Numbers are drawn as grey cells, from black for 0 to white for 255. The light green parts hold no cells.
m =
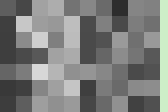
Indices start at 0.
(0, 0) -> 94
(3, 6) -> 102
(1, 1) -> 199
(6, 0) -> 61
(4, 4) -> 144
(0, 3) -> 173
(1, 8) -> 125
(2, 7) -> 154
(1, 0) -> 63
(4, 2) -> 215
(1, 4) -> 190
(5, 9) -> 141
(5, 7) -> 106
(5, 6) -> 123
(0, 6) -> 106
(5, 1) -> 63
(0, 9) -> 129
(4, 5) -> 149
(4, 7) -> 110
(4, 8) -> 74

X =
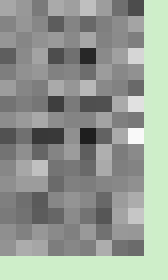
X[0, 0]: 167
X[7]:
[141, 154, 169, 141, 132, 133, 163, 127, 120]
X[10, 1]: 167
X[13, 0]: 122
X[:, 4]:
[159, 132, 137, 112, 133, 150, 122, 132, 144, 156, 120, 128, 148, 139, 128, 135]
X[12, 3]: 135
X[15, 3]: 125
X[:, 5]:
[191, 104, 166, 39, 109, 184, 79, 133, 30, 94, 105, 125, 136, 115, 153, 127]
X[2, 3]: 154
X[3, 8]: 214
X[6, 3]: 62
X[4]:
[126, 145, 151, 129, 133, 109, 156, 136, 145]
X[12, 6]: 104
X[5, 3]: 170
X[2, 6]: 130
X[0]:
[167, 152, 122, 170, 159, 191, 157, 111, 76]
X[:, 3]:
[170, 92, 154, 77, 129, 170, 62, 141, 57, 132, 116, 106, 135, 102, 138, 125]
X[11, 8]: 144
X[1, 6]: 127
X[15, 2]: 166
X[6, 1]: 126
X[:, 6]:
[157, 127, 130, 138, 156, 137, 80, 163, 98, 175, 170, 133, 104, 86, 113, 173]
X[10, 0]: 135
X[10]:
[135, 167, 192, 116, 120, 105, 170, 127, 131]
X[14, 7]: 152
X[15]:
[147, 172, 166, 125, 135, 127, 173, 114, 107]
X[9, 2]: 101
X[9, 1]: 143
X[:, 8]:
[76, 164, 126, 214, 145, 105, 225, 120, 249, 138, 131, 144, 172, 198, 151, 107]

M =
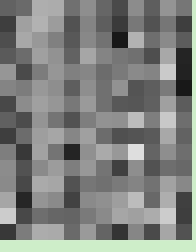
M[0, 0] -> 98
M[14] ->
[56, 125, 171, 170, 107, 153, 101, 53, 134, 74, 166, 83]
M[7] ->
[97, 76, 148, 117, 82, 126, 146, 143, 187, 126, 199, 110]
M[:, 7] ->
[75, 58, 25, 118, 123, 145, 88, 143, 80, 152, 64, 123, 158, 166, 53]
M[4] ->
[150, 75, 124, 149, 128, 134, 109, 123, 138, 132, 202, 34]
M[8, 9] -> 91
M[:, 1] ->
[106, 160, 167, 108, 75, 124, 139, 76, 109, 57, 82, 73, 38, 73, 125]
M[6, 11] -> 93
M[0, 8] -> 139
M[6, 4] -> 120
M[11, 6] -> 112
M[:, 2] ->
[174, 178, 151, 159, 124, 151, 160, 148, 158, 162, 138, 169, 148, 111, 171]
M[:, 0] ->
[98, 63, 79, 91, 150, 131, 73, 97, 63, 126, 140, 137, 166, 204, 56]
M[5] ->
[131, 124, 151, 141, 94, 141, 113, 145, 84, 94, 122, 25]
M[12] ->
[166, 38, 148, 138, 66, 137, 143, 158, 187, 105, 173, 64]
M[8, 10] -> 167
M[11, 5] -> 118
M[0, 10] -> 148
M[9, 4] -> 36
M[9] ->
[126, 57, 162, 116, 36, 144, 170, 152, 221, 101, 142, 111]

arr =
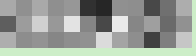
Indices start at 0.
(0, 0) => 169
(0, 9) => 72
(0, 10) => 112
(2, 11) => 198
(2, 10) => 127
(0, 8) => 142
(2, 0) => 174
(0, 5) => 49
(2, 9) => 64
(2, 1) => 141
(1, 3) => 152

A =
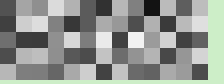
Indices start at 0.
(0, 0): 82
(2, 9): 155
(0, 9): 19
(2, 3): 144
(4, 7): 195
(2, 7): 65
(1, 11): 186
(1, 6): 171
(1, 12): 223
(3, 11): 150
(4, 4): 169
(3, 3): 143
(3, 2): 190
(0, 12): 189
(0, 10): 187
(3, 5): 76

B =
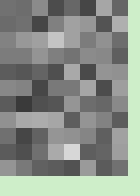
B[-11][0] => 113
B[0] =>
[113, 109, 139, 76, 102, 69, 166, 101]
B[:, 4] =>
[102, 161, 161, 114, 169, 120, 149, 93, 144, 215, 82]
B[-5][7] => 137
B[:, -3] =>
[69, 151, 124, 139, 74, 165, 109, 148, 133, 93, 154]
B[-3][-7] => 69
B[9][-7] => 79
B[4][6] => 148
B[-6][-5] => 120
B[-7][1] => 86
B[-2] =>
[91, 79, 111, 170, 215, 93, 100, 158]
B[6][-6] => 80
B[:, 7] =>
[101, 175, 108, 95, 144, 158, 137, 92, 161, 158, 113]
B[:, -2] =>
[166, 83, 144, 136, 148, 75, 103, 129, 95, 100, 90]
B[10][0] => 147
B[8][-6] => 98
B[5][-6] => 71
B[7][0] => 145
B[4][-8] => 92
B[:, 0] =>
[113, 107, 129, 123, 92, 136, 91, 145, 111, 91, 147]

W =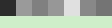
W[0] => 44
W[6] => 116
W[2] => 128
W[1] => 154
